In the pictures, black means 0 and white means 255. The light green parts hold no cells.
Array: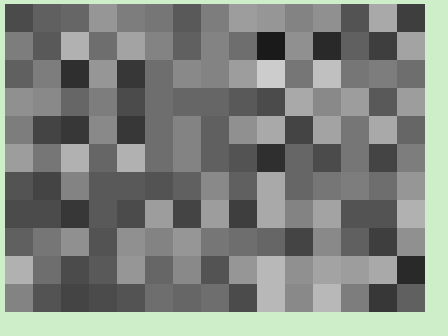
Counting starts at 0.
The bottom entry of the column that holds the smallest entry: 184
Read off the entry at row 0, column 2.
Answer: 102
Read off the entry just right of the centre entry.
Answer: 83
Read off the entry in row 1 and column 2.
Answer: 177
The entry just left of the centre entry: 131
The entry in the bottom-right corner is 96
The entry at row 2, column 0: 96
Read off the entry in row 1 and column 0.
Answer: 125
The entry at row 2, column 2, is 47
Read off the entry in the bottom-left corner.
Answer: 131
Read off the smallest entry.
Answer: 26
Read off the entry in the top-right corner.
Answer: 62
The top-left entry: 75
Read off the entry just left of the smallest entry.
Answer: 110
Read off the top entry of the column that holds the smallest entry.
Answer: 150
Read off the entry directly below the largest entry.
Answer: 75
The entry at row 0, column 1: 96
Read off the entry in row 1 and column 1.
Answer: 89
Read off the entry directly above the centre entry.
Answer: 96
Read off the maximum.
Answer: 204
